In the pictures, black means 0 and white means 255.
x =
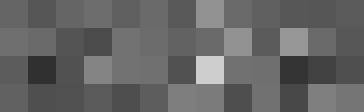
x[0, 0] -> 101
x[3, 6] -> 126
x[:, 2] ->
[101, 84, 81, 80]
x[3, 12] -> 117
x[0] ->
[101, 85, 101, 109, 95, 106, 89, 145, 105, 96, 87, 86, 90]
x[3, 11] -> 127
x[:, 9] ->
[96, 91, 111, 113]
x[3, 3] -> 90
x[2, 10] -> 52
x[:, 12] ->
[90, 87, 79, 117]
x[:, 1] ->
[85, 105, 48, 79]
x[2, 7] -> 205
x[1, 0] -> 110

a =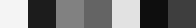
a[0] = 244
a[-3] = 226
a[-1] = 62
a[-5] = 129

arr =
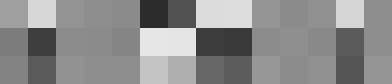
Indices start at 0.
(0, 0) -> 159
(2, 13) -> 149
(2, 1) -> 90
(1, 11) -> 137
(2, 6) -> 174
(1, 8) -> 57
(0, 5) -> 44
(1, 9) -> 140
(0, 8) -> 221
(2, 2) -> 146
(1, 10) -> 143
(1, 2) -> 140
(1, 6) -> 229

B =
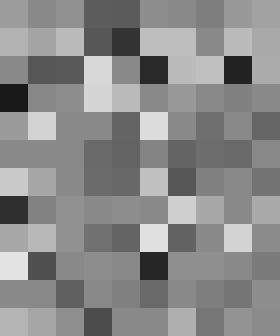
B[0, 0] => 156
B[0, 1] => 137
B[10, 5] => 106
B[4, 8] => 137
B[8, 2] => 145
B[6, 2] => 137
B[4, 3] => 137
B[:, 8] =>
[153, 187, 34, 128, 137, 105, 137, 137, 210, 137, 117, 147]
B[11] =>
[180, 165, 143, 76, 137, 137, 175, 118, 147, 139]
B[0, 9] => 162
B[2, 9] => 172
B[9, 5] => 38
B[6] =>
[201, 166, 137, 108, 104, 192, 87, 128, 137, 115]
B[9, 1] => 80
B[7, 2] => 144
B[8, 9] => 139
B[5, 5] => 132
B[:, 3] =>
[93, 87, 217, 213, 137, 106, 108, 137, 113, 141, 137, 76]
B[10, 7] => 126
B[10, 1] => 137
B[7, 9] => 170
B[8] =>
[167, 184, 145, 113, 99, 224, 98, 138, 210, 139]
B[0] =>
[156, 137, 145, 93, 91, 142, 137, 126, 153, 162]
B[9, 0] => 228
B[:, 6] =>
[137, 189, 187, 153, 137, 100, 87, 207, 98, 143, 137, 175]
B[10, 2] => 96
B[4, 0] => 155
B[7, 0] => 47

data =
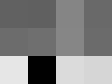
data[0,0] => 97
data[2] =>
[230, 1, 219, 214]
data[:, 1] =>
[96, 111, 1]
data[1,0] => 108

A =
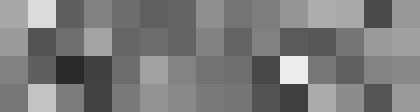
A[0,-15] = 168
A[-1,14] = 154
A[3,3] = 66
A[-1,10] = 64
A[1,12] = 117
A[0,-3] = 169
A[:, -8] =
[143, 130, 114, 121]
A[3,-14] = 195
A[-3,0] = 155
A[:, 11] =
[173, 87, 118, 171]
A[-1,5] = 146
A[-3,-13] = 111
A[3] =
[118, 195, 124, 66, 121, 146, 138, 121, 117, 83, 64, 171, 140, 85, 154]
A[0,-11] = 110
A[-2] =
[130, 95, 42, 65, 109, 161, 131, 114, 111, 72, 236, 118, 96, 131, 136]
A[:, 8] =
[116, 100, 111, 117]

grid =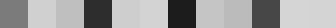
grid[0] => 123
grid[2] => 191
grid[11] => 212
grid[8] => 187

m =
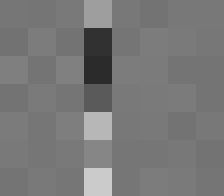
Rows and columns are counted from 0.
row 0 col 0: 118
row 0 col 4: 120
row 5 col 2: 121
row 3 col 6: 123
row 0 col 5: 115
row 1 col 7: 119
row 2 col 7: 116
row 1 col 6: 122
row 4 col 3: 183
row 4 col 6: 115
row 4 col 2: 126
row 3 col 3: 90
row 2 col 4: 124
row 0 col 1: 117
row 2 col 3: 43

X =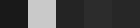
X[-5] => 25
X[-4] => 201
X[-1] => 39

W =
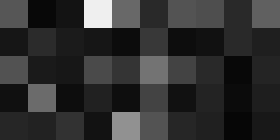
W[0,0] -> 86
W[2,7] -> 41
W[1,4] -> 12
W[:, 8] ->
[41, 41, 8, 11, 6]
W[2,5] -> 115
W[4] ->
[38, 34, 50, 18, 145, 83, 38, 32, 6, 24]
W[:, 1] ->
[8, 43, 26, 107, 34]
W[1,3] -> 22
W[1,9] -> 31
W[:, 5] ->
[41, 56, 115, 67, 83]
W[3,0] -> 16
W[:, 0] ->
[86, 22, 82, 16, 38]
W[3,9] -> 30

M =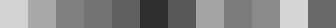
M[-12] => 210
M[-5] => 164
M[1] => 169
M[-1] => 105
